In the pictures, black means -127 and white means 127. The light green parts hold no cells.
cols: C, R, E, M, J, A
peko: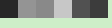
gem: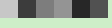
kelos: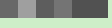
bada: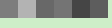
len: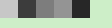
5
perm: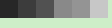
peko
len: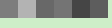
6

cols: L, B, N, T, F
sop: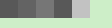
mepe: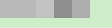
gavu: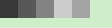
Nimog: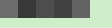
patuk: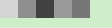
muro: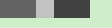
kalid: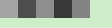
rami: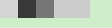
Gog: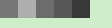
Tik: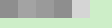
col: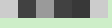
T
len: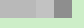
4
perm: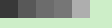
Gog
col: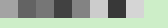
F
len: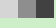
3
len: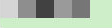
5
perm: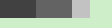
muro

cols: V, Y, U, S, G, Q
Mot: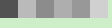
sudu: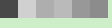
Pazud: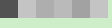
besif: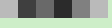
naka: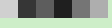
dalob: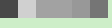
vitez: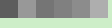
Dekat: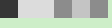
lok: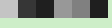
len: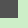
1
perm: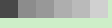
sudu

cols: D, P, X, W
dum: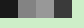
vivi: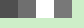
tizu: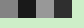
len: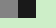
2
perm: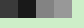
dum
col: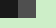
D

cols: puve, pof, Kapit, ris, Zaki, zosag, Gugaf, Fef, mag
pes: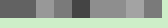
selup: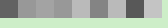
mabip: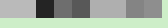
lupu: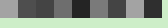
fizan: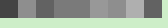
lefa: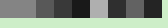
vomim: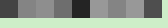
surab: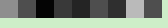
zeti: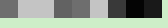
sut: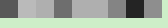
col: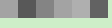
Fef
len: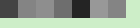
7
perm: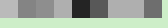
sut
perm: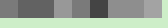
pes
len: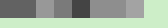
8

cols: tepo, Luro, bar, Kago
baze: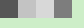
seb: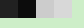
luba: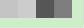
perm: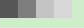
baze
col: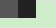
tepo
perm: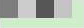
luba
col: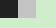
tepo
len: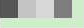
4
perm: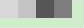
baze
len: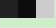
3

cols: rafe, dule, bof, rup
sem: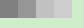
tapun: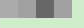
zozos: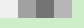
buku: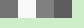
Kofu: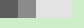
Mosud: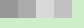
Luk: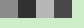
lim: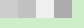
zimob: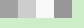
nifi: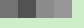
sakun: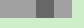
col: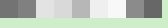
bof
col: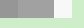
dule
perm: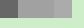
tapun
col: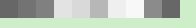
bof
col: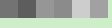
rafe

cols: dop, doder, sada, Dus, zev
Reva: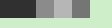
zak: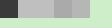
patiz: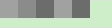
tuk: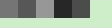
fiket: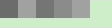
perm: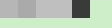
zak
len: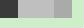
4
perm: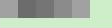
fiket
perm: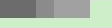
patiz
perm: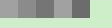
fiket
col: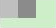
doder

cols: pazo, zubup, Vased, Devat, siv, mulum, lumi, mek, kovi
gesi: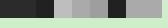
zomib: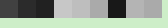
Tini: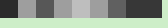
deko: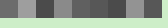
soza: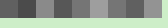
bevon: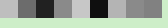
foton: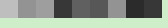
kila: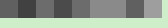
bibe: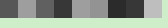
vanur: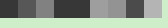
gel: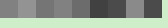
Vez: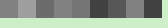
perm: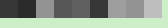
foton
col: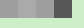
mulum
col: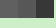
pazo
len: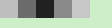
5
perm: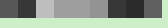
bibe
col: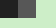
Vased

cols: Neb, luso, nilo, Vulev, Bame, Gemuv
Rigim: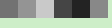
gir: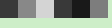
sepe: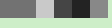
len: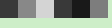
6
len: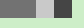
4

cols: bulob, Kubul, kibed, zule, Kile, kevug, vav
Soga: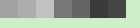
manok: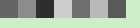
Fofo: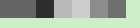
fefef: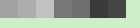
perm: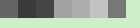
Soga
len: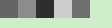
5
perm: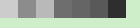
manok
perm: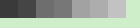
fefef

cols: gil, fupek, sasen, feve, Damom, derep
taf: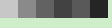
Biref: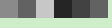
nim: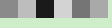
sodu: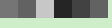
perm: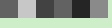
Biref
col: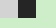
feve
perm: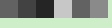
Biref
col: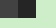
feve
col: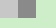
gil

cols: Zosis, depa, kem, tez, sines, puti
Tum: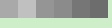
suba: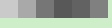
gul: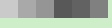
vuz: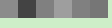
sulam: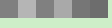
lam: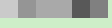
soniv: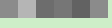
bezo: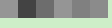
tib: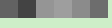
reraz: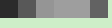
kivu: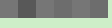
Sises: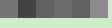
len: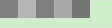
5
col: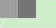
sines

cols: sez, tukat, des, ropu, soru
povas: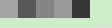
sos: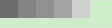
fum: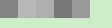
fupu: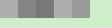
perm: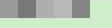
fum
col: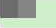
sez

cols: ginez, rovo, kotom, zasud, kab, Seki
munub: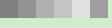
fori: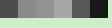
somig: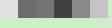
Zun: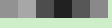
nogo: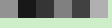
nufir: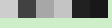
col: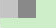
Seki
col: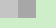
zasud
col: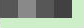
kab
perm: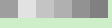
munub
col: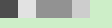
ginez
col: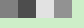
ginez
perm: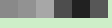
Zun

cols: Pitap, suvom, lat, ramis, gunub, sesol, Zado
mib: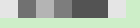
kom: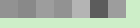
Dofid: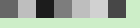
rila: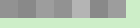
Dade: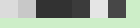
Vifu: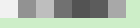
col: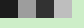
lat
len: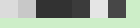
7
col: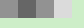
Pitap

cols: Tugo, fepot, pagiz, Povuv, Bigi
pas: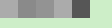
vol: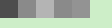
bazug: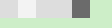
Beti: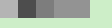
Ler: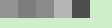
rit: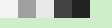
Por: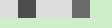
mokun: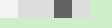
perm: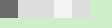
bazug
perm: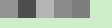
Ler
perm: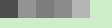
Ler

